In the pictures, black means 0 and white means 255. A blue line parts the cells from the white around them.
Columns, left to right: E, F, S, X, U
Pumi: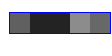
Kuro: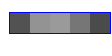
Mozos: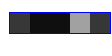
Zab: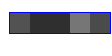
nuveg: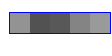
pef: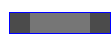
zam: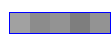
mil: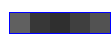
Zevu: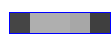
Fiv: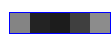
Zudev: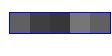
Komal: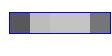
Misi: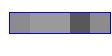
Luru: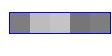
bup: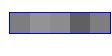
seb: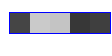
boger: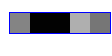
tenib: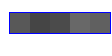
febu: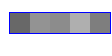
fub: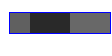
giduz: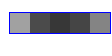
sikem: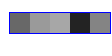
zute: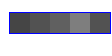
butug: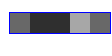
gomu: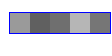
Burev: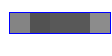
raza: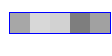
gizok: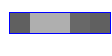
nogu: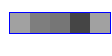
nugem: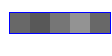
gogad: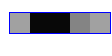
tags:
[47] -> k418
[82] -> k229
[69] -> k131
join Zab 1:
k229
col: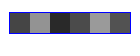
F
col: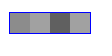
U
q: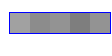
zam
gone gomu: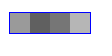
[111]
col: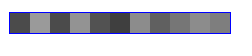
U
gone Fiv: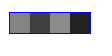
[28]

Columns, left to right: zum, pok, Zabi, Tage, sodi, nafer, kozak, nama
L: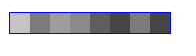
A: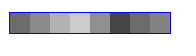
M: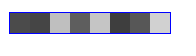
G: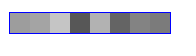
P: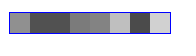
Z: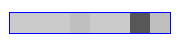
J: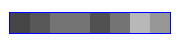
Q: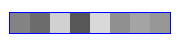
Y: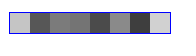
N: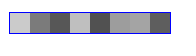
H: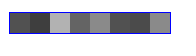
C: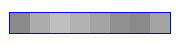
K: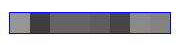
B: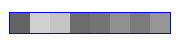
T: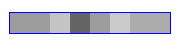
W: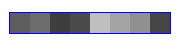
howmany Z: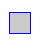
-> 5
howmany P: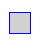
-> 1
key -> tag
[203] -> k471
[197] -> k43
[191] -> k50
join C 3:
k50

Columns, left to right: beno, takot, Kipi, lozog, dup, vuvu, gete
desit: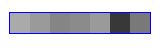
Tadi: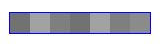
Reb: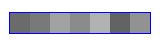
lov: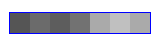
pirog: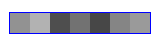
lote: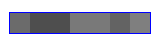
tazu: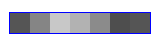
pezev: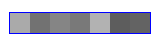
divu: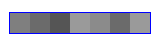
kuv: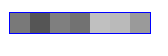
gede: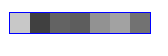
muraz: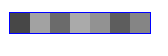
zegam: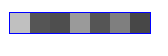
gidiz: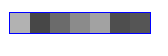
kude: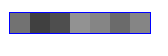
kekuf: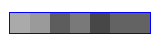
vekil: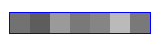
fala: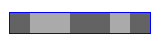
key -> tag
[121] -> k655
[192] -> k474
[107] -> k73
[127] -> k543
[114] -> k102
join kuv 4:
k102
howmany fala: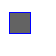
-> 4

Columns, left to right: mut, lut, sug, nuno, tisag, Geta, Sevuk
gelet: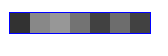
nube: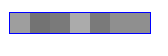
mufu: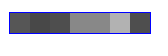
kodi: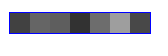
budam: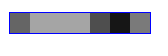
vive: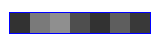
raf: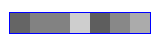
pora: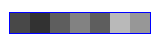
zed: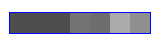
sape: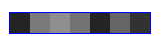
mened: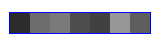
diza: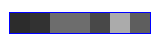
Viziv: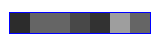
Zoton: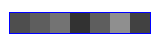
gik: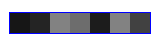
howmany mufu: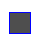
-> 2
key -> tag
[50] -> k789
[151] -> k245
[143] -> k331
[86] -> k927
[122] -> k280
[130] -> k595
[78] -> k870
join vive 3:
k331
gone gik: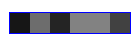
[28]
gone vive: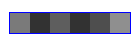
[57]
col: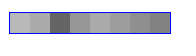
Geta
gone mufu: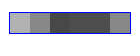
[86]
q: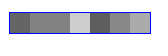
raf

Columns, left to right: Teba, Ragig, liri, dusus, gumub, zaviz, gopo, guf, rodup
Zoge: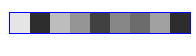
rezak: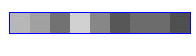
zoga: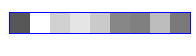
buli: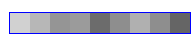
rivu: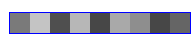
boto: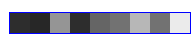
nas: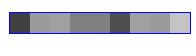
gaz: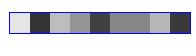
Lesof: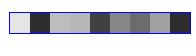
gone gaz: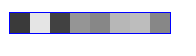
[52]
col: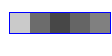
gumub
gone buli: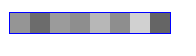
[176]

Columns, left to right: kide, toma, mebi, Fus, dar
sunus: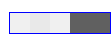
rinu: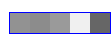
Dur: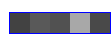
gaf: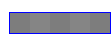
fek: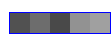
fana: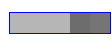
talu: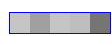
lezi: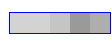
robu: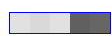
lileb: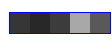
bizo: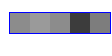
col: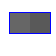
dar
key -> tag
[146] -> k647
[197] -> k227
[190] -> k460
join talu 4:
k460

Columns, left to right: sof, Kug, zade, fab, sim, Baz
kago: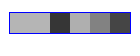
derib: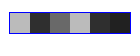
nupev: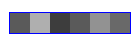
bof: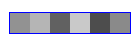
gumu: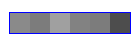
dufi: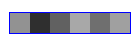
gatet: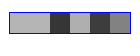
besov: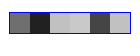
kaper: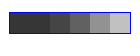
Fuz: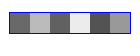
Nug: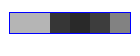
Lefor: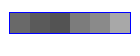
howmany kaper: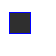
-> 0
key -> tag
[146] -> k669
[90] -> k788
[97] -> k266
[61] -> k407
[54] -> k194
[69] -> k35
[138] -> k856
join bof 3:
k266
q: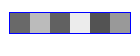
Fuz
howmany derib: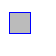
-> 2
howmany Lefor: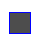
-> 0

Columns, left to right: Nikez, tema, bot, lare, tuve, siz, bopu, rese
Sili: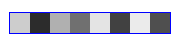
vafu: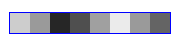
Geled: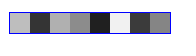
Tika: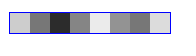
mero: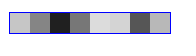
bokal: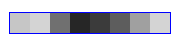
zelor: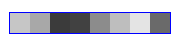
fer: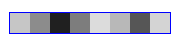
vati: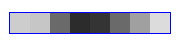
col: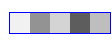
siz
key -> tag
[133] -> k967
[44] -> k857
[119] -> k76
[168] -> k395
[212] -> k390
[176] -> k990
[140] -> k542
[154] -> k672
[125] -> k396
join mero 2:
k967

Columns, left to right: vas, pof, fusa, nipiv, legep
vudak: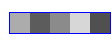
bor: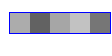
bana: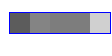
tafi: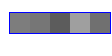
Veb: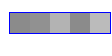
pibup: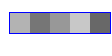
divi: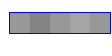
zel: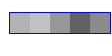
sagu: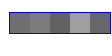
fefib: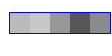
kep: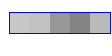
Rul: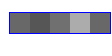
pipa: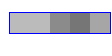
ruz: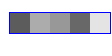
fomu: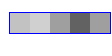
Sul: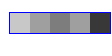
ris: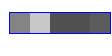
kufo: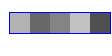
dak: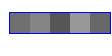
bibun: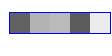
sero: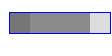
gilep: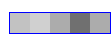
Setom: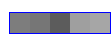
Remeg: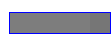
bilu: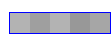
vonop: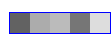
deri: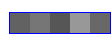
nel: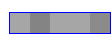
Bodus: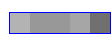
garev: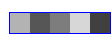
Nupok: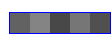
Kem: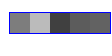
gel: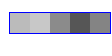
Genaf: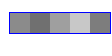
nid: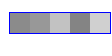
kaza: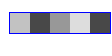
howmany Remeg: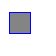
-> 0
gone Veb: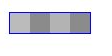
[145]
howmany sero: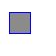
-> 3
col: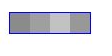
fusa

